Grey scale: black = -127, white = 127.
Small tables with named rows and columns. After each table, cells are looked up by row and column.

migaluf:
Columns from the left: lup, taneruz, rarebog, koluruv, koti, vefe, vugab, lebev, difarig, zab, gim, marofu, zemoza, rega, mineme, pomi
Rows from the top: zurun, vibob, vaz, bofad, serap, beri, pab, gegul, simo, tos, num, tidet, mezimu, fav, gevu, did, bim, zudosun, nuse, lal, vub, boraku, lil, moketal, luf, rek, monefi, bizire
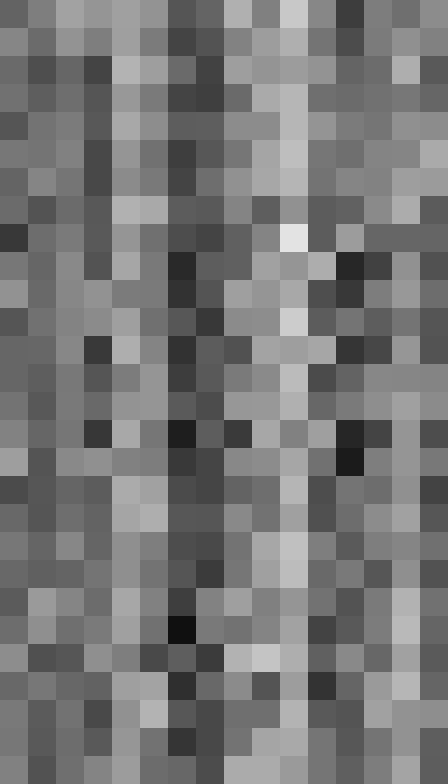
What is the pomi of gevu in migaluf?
11
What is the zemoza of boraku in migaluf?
-44
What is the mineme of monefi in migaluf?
18
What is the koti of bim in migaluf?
1
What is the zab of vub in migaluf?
32
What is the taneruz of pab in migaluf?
5
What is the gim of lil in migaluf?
34
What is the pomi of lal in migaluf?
-15
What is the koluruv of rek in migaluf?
-54
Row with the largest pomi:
beri

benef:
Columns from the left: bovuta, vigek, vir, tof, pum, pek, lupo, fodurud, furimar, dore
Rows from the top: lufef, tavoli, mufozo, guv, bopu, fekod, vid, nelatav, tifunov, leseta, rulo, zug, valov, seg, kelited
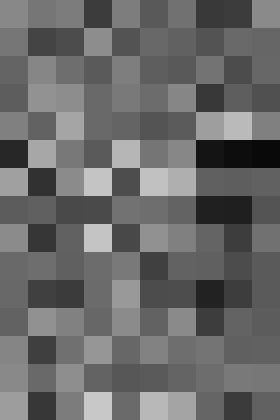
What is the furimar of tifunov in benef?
-66
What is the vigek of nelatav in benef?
-31
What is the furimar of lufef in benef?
-67
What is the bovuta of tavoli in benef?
-9
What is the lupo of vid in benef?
47
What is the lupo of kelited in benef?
36
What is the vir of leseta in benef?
-31
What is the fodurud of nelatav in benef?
-95
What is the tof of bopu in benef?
-22
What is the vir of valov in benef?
-15
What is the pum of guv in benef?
-6
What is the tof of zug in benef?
-24
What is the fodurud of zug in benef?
-66
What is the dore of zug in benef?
-35
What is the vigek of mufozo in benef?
6

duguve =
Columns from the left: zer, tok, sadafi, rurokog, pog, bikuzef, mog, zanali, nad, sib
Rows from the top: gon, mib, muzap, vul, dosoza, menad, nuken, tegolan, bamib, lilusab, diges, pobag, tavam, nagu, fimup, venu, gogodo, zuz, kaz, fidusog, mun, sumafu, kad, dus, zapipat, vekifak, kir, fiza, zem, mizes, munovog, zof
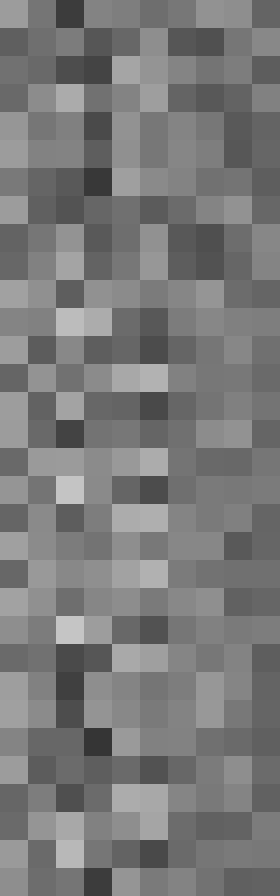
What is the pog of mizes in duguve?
14
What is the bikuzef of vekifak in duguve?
-5
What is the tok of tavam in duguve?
-35
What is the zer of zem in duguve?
-25
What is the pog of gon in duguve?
-1
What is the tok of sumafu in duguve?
16
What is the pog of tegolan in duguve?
-15
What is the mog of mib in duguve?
-41
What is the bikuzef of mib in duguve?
14
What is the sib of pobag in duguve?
-1
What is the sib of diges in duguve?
-26
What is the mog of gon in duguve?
-8
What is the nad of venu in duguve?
18
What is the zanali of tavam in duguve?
-9
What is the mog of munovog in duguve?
-21
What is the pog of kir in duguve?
26
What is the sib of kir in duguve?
-31
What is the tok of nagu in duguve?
19
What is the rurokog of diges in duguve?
17

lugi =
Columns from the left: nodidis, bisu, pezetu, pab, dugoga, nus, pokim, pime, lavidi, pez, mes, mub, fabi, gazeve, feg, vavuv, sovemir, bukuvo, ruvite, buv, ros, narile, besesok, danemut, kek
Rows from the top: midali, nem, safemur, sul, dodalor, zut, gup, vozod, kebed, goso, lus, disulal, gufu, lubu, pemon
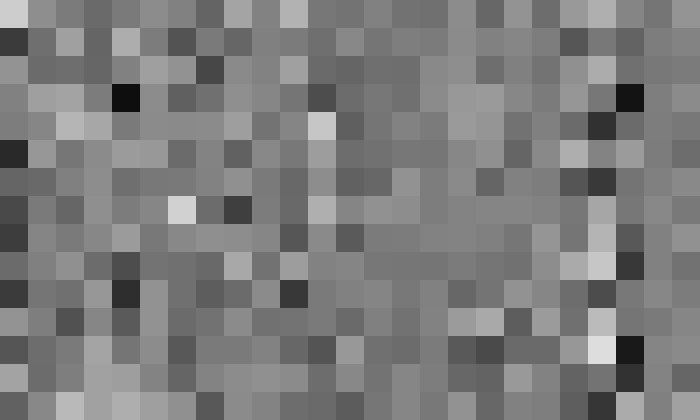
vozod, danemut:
8
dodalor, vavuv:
-4
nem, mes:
-4
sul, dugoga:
-113
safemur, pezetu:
-17
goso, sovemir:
-4
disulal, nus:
18
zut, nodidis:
-86
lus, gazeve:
5
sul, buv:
-4
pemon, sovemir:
18
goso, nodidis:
-20
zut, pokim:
-20
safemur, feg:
-17
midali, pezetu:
-4
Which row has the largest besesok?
pemon

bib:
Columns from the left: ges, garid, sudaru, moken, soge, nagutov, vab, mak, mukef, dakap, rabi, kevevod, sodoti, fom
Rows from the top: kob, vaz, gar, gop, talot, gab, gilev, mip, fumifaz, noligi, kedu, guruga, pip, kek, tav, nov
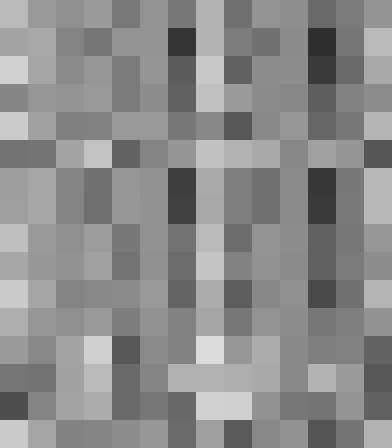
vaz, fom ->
57
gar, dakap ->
12
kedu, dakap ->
7
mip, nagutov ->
18
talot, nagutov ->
24
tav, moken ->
43
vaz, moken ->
-9
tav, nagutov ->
-7
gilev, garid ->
38
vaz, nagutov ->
19
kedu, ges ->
74
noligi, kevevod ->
-31
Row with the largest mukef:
tav

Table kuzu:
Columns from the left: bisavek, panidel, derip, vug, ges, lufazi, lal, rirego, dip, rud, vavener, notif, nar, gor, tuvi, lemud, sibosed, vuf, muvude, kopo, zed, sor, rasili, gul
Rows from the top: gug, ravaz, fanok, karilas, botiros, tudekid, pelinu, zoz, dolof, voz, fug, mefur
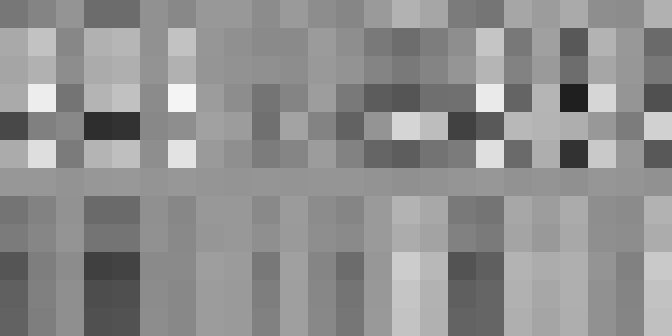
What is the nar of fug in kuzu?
-11
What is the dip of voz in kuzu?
27
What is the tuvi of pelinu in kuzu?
16
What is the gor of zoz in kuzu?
26
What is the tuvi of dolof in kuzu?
44
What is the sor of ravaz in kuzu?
51
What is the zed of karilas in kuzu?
-96
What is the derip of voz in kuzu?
12
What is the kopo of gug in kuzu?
28
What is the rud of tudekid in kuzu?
-3
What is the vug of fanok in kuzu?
43
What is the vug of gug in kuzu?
-19
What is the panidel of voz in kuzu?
-1
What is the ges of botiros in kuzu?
-77

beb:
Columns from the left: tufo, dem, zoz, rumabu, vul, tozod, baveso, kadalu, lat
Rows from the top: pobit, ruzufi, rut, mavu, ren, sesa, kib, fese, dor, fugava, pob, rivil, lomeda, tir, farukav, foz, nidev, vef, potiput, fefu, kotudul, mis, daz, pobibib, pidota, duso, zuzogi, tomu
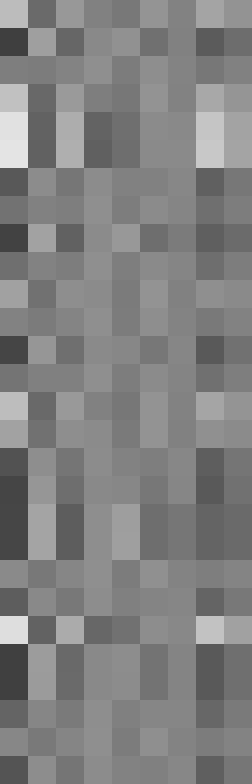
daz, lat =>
33
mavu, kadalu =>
40
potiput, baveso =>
-9
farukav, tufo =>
61
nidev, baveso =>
7
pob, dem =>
-14
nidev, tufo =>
-45
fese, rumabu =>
15
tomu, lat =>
-9
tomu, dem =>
13
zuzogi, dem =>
-6
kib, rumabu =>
12
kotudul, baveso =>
3
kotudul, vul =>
-3
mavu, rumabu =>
-1
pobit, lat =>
19
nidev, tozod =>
-1

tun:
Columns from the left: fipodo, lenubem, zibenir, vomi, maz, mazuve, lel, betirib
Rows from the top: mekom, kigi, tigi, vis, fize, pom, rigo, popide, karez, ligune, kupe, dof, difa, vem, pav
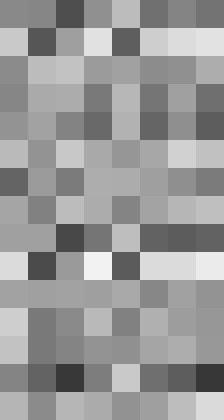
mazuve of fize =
-26
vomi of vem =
-2
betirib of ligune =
107
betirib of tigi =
45
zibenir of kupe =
34
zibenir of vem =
-71
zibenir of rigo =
-4
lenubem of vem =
-28
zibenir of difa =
4
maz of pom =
22

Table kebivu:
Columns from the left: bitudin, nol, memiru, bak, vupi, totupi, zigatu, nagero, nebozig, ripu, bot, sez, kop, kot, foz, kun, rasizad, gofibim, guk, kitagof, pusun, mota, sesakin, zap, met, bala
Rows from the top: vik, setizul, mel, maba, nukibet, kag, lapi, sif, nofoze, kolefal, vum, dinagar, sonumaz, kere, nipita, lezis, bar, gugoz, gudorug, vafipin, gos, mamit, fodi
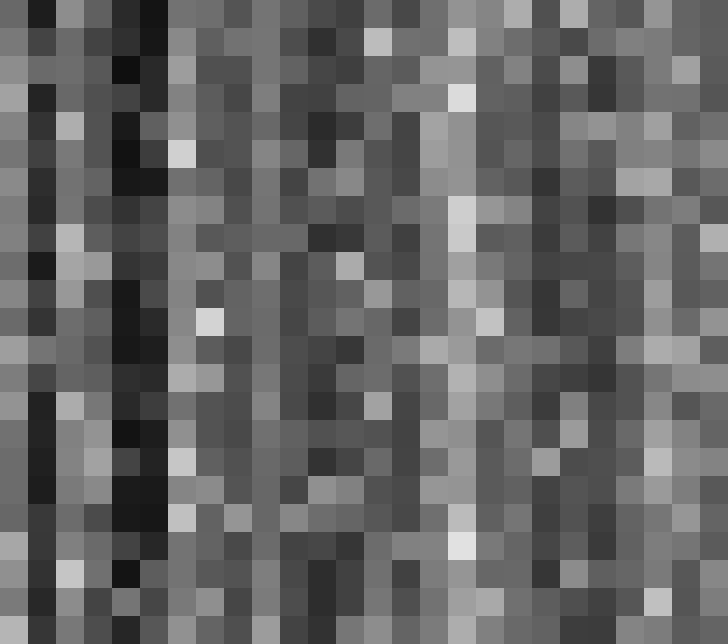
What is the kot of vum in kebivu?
24
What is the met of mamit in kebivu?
-42
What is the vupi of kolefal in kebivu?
-75
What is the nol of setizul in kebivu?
-59
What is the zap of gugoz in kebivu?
26
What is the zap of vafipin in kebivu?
-2
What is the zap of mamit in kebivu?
64
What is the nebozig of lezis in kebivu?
-54
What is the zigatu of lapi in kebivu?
-15
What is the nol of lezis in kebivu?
-91
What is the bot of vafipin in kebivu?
-60
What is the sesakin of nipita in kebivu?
-45
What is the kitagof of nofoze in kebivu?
-68

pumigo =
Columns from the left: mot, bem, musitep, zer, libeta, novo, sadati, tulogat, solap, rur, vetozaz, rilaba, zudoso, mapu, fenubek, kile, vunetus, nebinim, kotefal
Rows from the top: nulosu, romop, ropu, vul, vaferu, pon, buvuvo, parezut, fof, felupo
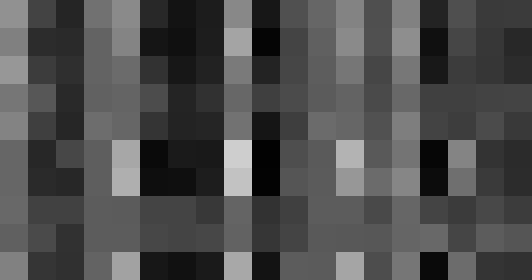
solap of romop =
36
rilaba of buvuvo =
-36
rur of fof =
-73
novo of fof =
-56
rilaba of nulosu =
-25
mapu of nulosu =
-48
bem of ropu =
-67
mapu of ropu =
-57
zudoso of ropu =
-9
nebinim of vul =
-60
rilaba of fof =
-38
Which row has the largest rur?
vul

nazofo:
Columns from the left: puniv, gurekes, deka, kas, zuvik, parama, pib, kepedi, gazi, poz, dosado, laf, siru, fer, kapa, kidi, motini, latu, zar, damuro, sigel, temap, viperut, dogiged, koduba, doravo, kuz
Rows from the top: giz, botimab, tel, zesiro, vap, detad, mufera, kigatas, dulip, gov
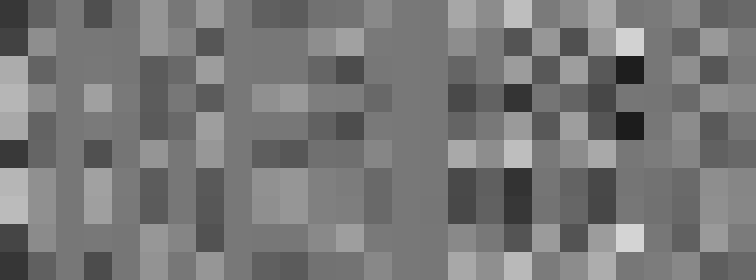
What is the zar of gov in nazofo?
57
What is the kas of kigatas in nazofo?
31
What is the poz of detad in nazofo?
-33
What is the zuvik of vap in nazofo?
-9
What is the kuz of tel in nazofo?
-6
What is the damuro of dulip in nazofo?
27
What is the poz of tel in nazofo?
-8
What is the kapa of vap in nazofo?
-7
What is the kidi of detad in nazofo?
-8
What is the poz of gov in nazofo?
-31
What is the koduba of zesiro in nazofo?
-21
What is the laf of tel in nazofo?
-26
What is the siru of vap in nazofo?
-50
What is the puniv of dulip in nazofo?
-58
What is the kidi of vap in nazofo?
-8
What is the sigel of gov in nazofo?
12
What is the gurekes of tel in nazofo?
-28
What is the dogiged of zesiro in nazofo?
-10
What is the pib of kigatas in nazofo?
-8
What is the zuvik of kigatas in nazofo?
-6

